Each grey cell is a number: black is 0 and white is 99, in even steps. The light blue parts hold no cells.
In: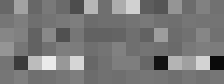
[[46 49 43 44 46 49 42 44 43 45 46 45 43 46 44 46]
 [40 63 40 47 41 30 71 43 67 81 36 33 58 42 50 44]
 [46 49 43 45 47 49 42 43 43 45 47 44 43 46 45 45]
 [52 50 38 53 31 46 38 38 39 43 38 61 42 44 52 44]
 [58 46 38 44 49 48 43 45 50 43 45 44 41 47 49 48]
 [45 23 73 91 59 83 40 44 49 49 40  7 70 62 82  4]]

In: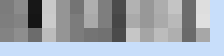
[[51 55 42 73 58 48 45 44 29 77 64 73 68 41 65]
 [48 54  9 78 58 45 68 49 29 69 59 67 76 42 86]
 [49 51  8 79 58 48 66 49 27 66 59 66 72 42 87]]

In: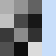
[[31  5 85]
 [68 57 38]
 [75 28  9]
 [22 54 19]]

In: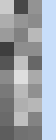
[[36 44 45]
 [79 28 57]
 [67 58 54]
 [60 50 72]
 [24 55 55]
 [33 75 40]
 [54 86 66]
 [47 72 56]
 [43 68 71]
 [41 74 51]]

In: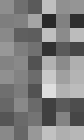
[[53 40 59 75 68 71]
 [55 43 35 74 56 58]
 [49 50 64 16 50 18]
 [53 37 36 74 54 73]
 [59 49 44 19 35 27]
 [51 53 32 69 54 68]
 [56 51 42 78 62 70]
 [43 48 32 86 69 73]
 [40 53 41 25 35 30]
 [33 41 45 25 51 27]]

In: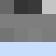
[[45 48 50 48]
 [40 20 22 76]
 [49 49 49 49]]

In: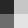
[[42 88]
 [15 77]]

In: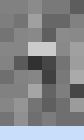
[[45 56 43 48 43 43]
 [50 50 54 47 47 36]
 [49 45 62 40 40 50]
 [45 52 53 37 54 53]
 [52 52 79 79 53 62]
 [51 35 19 27 45 61]
 [43 51 52 25 47 66]
 [50 50 64 39 49 27]
 [52 58 45 37 43 60]]

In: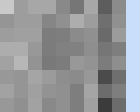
[[59 56 63 53 56 49 62 23 42]
 [78 61 65 65 53 46 65 36 54]
 [58 61 61 52 56 67 61 43 56]
 [61 62 62 48 49 54 56 41 60]
 [67 67 59 48 50 50 55 46 49]
 [63 71 57 47 48 59 57 48 55]
 [59 58 64 60 55 54 59 29 43]
 [63 58 62 57 56 49 64 42 49]]
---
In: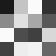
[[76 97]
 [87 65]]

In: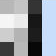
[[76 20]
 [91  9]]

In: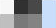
[[19 28]
 [47 51]]

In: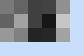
[[39 25]
 [63 25]]

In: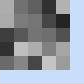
[[44 37]
 [48 46]]

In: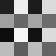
[[92 11]
 [40 64]]
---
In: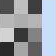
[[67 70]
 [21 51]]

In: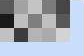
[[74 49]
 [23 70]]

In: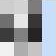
[[89 21]
 [50 14]]

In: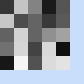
[[30 39]
 [82 39]]

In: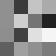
[[80 45]
 [25 87]]

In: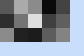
[[45 86]
 [13 11]]
